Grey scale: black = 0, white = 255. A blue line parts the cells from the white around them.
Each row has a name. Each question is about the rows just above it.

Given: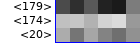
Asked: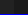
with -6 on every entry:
[28 20]
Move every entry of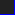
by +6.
[40]
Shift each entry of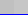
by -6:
[186 192]
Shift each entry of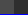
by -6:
[69 41]
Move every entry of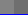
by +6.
[137 117]
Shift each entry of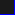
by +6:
[32]
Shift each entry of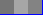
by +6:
[123 172 137]

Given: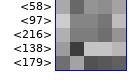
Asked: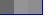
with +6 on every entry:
[110 154 147]
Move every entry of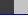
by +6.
[ 66 202]
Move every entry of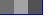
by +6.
[117 169  88]
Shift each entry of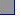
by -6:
[142]
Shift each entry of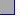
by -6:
[163]
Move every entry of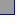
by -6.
[150]

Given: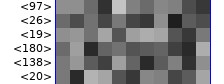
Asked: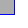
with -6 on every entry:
[167]
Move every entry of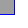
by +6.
[165]
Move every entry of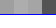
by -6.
[153 167 159  78]

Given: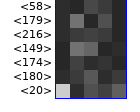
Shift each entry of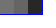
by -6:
[108  95  33]
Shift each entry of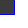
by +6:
[65]
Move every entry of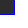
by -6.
[39]
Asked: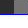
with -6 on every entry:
[ 39 108]

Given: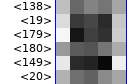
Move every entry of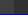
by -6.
[57 43]
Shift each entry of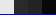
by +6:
[238  48  41  14]
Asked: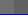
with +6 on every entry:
[117 103]
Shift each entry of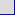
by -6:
[213]

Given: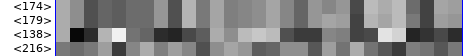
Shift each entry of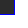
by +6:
[50]
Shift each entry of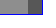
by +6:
[148 148  93]
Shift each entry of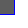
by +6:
[99]
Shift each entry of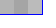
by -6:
[174 159 181]
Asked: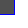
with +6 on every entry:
[86]
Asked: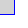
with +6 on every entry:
[217]
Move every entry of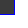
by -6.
[53]

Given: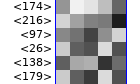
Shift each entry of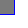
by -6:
[116]
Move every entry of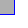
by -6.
[169]
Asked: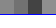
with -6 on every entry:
[130 108  61 137]

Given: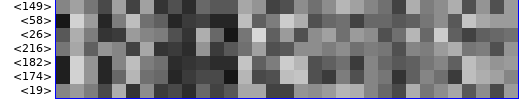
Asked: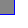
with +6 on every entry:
[139]
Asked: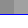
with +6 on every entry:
[147 167]
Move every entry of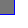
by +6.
[124]
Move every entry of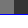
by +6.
[124  58]
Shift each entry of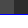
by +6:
[79 50]
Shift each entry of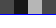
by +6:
[ 79  29 188  79]

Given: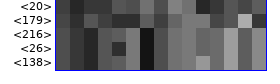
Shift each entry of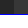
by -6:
[33 49]
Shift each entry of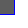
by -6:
[87]
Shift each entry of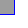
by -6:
[151]

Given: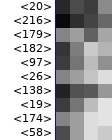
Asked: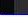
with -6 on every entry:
[ 3 40]
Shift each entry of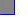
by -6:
[126]

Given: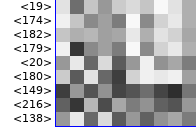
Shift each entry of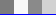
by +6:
[130 254 144 216]
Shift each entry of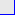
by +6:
[238]
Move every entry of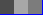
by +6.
[ 82 173 130]

